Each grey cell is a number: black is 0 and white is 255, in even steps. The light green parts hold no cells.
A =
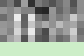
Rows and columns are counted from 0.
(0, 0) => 100
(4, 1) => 134
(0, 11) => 141
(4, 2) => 213
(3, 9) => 159
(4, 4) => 233
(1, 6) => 37
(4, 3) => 131
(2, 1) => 135
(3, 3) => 99
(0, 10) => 82
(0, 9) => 135
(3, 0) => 150
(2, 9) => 141
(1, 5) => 44
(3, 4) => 197
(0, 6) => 103
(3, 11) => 126
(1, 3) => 130

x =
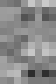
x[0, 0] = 128
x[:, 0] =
[128, 156, 155, 140, 129, 155, 116, 123, 162, 159, 166, 141]
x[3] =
[140, 134, 137, 125, 141, 148, 136, 132]
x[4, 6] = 139
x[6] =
[116, 125, 114, 142, 179, 162, 183, 165]
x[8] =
[162, 135, 121, 113, 128, 151, 138, 123]
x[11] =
[141, 132, 168, 144, 120, 120, 122, 115]
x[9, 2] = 170
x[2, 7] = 100
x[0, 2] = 111
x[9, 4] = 125
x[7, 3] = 171
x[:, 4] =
[199, 113, 97, 141, 147, 147, 179, 199, 128, 125, 44, 120]
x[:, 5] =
[167, 139, 153, 148, 140, 160, 162, 150, 151, 116, 108, 120]
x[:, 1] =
[120, 158, 153, 134, 132, 143, 125, 106, 135, 156, 182, 132]
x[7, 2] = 127
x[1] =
[156, 158, 155, 117, 113, 139, 103, 119]
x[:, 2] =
[111, 155, 135, 137, 149, 120, 114, 127, 121, 170, 186, 168]
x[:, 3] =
[150, 117, 83, 125, 153, 104, 142, 171, 113, 160, 110, 144]

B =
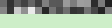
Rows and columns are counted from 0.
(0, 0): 108
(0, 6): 127
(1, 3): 144
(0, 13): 44
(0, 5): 62
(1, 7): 116
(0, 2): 92
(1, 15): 127
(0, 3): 66
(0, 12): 155

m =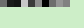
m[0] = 109
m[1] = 26
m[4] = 58
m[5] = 141

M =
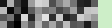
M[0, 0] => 24
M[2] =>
[87, 117, 17, 216, 38, 163, 226, 46, 203, 31, 55, 207, 183, 154]
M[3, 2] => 0
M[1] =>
[187, 8, 83, 10, 93, 147, 114, 130, 72, 99, 161, 54, 195, 200]
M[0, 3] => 17
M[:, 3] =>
[17, 10, 216, 149]
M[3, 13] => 106
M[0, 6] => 202
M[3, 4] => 87
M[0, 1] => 177

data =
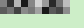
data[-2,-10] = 130
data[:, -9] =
[51, 115]
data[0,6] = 154
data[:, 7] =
[41, 89]
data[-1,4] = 120
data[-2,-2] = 114
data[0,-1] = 189

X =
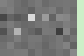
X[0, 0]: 129
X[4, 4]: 102
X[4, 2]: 179
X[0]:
[129, 122, 112, 104, 114, 121, 107, 114, 116, 118, 115]
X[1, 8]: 107
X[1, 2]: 110
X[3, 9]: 126
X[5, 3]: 111
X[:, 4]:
[114, 98, 218, 109, 102, 119, 117, 104]
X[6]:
[113, 127, 110, 105, 117, 114, 103, 114, 120, 130, 99]
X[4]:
[82, 116, 179, 111, 102, 89, 121, 120, 62, 134, 104]
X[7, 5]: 117
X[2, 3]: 97
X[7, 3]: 123
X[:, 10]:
[115, 109, 115, 118, 104, 116, 99, 136]
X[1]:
[119, 125, 110, 108, 98, 118, 117, 124, 107, 119, 109]
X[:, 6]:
[107, 117, 155, 120, 121, 108, 103, 108]
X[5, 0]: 106
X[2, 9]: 134
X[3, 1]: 124
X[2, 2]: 88
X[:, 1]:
[122, 125, 100, 124, 116, 111, 127, 118]
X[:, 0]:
[129, 119, 71, 111, 82, 106, 113, 117]
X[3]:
[111, 124, 112, 105, 109, 117, 120, 115, 112, 126, 118]
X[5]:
[106, 111, 125, 111, 119, 119, 108, 112, 120, 103, 116]

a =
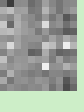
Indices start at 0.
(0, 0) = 119
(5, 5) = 147
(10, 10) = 133
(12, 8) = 137
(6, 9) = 239
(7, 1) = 160
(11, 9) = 87
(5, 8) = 141
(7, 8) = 100
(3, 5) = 144
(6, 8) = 145
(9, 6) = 240
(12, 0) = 128
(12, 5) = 136
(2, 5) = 121
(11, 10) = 120
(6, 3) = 145
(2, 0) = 150
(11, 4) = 136
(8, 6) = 160
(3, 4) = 136
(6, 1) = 217
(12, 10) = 104
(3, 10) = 136
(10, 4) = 124
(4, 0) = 183
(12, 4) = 139
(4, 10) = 97
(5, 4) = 147
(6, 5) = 132
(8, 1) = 136
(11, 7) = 127
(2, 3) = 146
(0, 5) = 122
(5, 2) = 161
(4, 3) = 157

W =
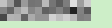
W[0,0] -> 194
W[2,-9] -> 171
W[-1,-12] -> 179
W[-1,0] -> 72
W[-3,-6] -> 117
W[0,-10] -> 154
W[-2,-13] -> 132
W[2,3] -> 100
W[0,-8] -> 118
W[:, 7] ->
[117, 109, 210]
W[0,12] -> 205
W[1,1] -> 101

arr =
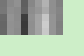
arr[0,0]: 118
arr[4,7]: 148
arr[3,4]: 143
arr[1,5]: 150
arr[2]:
[105, 147, 139, 61, 145, 163, 197, 148, 131]
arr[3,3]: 57
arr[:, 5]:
[155, 150, 163, 164, 163]
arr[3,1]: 145
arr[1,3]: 98
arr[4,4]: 144
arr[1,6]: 170

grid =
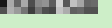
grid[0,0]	22
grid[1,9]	172
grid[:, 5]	[138, 116]
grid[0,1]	170
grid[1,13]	81
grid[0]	[22, 170, 101, 170, 78, 138, 147, 93, 209, 87, 193, 165, 101, 106]
